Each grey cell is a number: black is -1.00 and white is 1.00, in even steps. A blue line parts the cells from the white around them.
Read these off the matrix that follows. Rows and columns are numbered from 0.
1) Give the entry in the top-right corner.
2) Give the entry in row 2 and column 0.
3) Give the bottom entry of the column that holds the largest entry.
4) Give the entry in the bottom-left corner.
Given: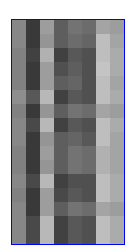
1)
0.23
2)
0.01
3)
0.49
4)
0.06

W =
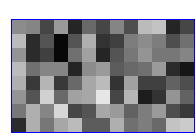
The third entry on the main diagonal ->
-0.50
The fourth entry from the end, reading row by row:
-0.02
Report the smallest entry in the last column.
-0.83
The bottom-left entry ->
-0.66
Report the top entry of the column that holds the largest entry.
-0.45
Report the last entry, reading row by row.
0.59
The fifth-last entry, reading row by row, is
-0.12
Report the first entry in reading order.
0.10
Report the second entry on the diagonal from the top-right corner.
-0.39
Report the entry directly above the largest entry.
0.47
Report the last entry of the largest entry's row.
-0.23
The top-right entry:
-0.45
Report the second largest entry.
0.69
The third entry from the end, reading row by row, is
-0.18
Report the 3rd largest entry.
0.64
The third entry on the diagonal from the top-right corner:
-0.07
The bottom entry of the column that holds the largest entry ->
-0.28
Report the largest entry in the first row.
0.53
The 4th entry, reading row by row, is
0.21
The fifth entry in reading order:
-0.71
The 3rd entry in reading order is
-0.45

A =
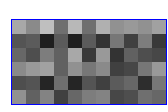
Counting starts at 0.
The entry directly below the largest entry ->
-0.76
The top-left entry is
0.32
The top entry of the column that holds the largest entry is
0.50
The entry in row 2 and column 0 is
-0.19
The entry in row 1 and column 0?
-0.34
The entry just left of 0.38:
-0.13
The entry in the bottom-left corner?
0.14
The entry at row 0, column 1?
0.08
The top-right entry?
0.26
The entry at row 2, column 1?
-0.39

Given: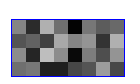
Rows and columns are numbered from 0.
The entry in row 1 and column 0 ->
-0.34
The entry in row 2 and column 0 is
0.10
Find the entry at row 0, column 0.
0.04
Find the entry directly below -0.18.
0.38
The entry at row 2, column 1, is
-0.71
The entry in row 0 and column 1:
-0.66
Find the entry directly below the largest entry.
-0.76
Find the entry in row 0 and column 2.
0.38
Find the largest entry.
0.49
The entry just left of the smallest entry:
-0.13

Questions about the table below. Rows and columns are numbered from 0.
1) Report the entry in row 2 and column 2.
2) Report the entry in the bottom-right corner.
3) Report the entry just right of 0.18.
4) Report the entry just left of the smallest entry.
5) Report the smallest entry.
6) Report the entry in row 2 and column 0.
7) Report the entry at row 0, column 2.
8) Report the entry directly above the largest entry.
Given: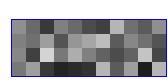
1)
0.66
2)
0.42
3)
0.30
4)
0.24
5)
-0.77
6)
0.06
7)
-0.55
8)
0.24

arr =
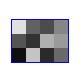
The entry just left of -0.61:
-0.34
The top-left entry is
0.76
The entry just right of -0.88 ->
0.54
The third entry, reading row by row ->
-0.40

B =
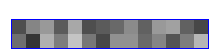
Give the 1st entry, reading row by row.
-0.39
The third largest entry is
0.38
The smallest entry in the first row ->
-0.44
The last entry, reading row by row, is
0.43
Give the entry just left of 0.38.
-0.59
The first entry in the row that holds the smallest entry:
-0.13
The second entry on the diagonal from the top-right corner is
-0.02
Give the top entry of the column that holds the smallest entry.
0.04

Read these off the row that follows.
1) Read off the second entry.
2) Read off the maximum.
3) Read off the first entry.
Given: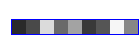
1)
-0.43
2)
0.93
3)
-0.67
